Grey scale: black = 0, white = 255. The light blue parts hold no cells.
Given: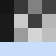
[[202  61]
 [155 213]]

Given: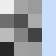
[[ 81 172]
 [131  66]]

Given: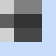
[[51 51]
 [71 71]]

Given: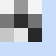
[[ 46 115]
 [230  40]]

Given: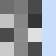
[[135  52]
 [140 224]]

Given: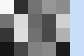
[[219 105]
 [223 113]]

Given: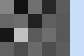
[[109  33]
 [193  90]]

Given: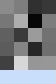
[[174   7]
 [ 58 155]]

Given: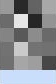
[[230  38]
 [ 89 140]]
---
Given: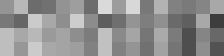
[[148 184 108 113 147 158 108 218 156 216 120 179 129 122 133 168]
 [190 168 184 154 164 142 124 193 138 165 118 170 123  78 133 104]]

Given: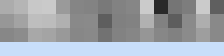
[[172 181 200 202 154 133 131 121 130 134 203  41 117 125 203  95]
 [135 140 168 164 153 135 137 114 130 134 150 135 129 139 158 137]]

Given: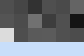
[[ 79  70  50  79  74 100]
 [220  78  90  91  80  76]]

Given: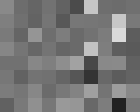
[[137 109 101 114  98  75 197 110 108 112]
 [122 101 149 110 125 106 114 124 218  93]
 [113 113 135 127 142 162  72 137 138  97]
 [124 118 135 107 120 131 160 116 157 136]]

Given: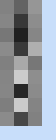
[[130  99 150]
 [119  32 134]
 [128 169 119]
 [134  39 139]
 [139  71 129]]

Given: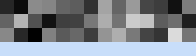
[[ 38  11 139 133 100  93  49 164 101 154  70  61  17 124]
 [136  40   1 129  90 104  61 148 174 121  68  52 219 117]]

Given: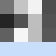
[[117 196 242  78]
 [ 96 245 189  88]]

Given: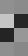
[[144 139]
 [ 36 151]]
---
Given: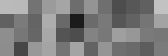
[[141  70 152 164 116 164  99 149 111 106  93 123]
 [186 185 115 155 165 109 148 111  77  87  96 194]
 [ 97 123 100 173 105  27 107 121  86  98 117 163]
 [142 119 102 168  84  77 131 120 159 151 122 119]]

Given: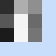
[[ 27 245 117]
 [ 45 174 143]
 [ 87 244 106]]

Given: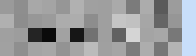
[[161 143 164 167 147 165 187 160 165 123 173 119 180]
 [154 142 168 164 150 177 160 159 170 123 172  90 156]
 [176 141 151 155 172 173 141 159 197 193 166 101 150]
 [160 157  36  10 162  22 114 159  97 213 164 167 120]]

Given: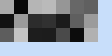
[[ 93 196  29  28  74  12 177]
 [171   8 181 186 150 103  96]
 [ 18 155  44  49  27  95 155]]

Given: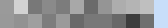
[[153 146 159 125 154 105 120 120 104  61 111]
 [154 210 120 138 124 168 107 149 173 180 191]]

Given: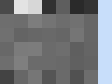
[[ 67 103 118  85 106  81 109]
 [ 74 227 215  49  94  42  51]
 [110 109 125 116 109 113 102]
 [112 100 103 105 102 117 102]
 [104 123 124 107 110  95 101]
 [110 127 107 107 105  96  99]]

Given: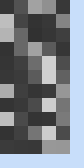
[[ 59  57  56 152 151]
 [ 53  82 162 144  56]
 [190  69  51  56 132]
 [180 104  49  54  63]
 [ 51 104 162  91  54]
 [ 53  63 109 207  77]
 [ 55  59  91 207  97]
 [172  63  53  59 151]
 [ 52  57  75 206 117]
 [190  74  52  54 122]
 [ 51  64 117 204  75]]
